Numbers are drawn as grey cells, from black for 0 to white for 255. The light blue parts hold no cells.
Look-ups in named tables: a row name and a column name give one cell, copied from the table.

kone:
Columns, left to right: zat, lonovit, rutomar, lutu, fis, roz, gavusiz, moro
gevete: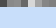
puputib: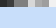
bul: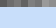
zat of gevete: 76
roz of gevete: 163
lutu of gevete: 104
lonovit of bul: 109
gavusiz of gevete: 134
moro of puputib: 241
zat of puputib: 44
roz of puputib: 170
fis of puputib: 215
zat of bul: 91
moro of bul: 142
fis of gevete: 215
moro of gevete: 127
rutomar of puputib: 127

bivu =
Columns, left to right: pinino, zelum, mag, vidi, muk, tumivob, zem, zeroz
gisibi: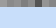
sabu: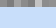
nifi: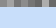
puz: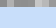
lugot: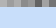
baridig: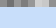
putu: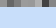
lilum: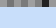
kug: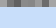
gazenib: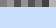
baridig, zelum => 113
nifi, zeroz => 105
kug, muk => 135
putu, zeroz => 133
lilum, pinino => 156
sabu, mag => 163

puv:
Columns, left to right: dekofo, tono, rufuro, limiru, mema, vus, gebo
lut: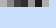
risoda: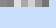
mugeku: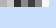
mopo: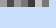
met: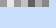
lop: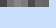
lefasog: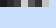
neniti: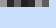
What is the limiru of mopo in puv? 118
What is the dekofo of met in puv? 155
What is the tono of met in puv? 230
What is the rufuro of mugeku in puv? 49
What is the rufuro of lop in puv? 135
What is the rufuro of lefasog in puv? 65

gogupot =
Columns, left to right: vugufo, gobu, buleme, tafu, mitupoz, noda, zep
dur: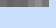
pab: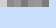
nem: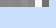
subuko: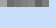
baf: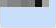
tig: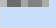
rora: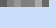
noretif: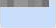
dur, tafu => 106
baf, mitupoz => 124
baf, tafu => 119
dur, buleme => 108
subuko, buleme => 120
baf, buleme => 133
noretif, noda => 139
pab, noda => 152
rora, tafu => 126
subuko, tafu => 128
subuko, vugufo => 164
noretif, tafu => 148
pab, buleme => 150
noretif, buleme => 150
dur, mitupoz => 126

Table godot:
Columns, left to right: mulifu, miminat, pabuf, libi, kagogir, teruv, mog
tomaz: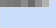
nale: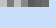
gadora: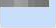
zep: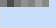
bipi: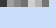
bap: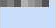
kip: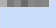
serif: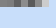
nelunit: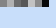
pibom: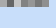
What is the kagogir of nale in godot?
90
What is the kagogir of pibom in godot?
150
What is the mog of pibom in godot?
143
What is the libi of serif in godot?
140
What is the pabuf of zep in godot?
120
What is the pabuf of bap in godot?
89
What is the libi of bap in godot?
176
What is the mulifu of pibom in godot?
170
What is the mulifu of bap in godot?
107
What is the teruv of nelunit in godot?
138
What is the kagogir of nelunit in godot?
194
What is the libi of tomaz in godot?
139
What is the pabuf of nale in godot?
191
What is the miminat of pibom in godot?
102
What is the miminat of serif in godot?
125
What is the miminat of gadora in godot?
142

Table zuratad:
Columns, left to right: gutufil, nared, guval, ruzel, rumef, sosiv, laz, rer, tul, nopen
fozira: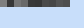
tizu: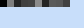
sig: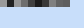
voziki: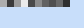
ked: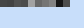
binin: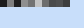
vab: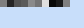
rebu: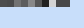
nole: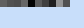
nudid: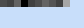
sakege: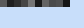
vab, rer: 9
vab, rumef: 138
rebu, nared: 74
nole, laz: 64
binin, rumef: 115
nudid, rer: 84
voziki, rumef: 74
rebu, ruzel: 93
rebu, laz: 33
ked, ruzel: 76
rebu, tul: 72

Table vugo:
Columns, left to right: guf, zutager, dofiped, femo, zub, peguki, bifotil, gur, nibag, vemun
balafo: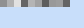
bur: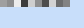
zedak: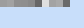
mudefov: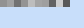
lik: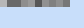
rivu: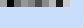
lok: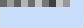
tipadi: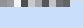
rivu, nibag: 31
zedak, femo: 142
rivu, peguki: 78
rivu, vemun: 202
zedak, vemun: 106
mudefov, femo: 148
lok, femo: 180
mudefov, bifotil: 159
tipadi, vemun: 101
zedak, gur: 163
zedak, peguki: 103
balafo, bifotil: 93
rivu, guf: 162
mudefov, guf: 146
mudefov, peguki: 164
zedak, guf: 157

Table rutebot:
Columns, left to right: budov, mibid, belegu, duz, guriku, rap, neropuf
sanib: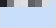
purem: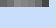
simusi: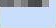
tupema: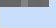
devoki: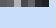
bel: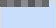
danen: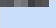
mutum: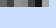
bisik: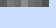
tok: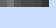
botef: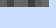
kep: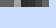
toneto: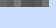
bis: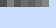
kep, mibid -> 99
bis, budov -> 80
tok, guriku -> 73
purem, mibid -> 114
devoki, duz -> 74
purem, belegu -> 140
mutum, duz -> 137
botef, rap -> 93
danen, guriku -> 63
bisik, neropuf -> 82
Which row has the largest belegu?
sanib

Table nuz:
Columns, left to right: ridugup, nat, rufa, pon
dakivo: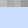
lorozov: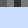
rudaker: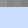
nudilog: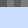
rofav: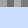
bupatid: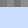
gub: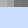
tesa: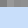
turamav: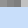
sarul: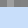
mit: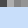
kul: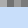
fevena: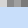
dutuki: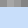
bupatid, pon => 143
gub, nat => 161
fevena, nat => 138
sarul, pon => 130
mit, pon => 148
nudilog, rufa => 98
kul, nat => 114
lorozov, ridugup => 94
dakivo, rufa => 179
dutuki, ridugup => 145

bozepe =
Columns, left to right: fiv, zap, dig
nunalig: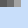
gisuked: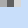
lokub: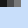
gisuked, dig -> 215
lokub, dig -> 121
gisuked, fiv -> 171
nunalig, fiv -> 90
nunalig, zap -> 111
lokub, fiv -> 23
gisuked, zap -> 96
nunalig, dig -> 163

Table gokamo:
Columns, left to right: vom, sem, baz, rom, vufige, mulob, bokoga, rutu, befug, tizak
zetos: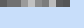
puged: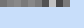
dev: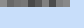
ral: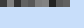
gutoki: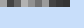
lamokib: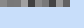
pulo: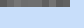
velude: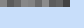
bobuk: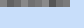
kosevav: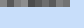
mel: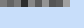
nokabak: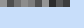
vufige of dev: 73
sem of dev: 104
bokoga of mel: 148
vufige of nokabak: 125
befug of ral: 89
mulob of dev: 91
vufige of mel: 135
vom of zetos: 94
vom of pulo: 92
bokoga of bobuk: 139
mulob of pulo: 111
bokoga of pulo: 95
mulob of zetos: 140
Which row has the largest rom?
gutoki

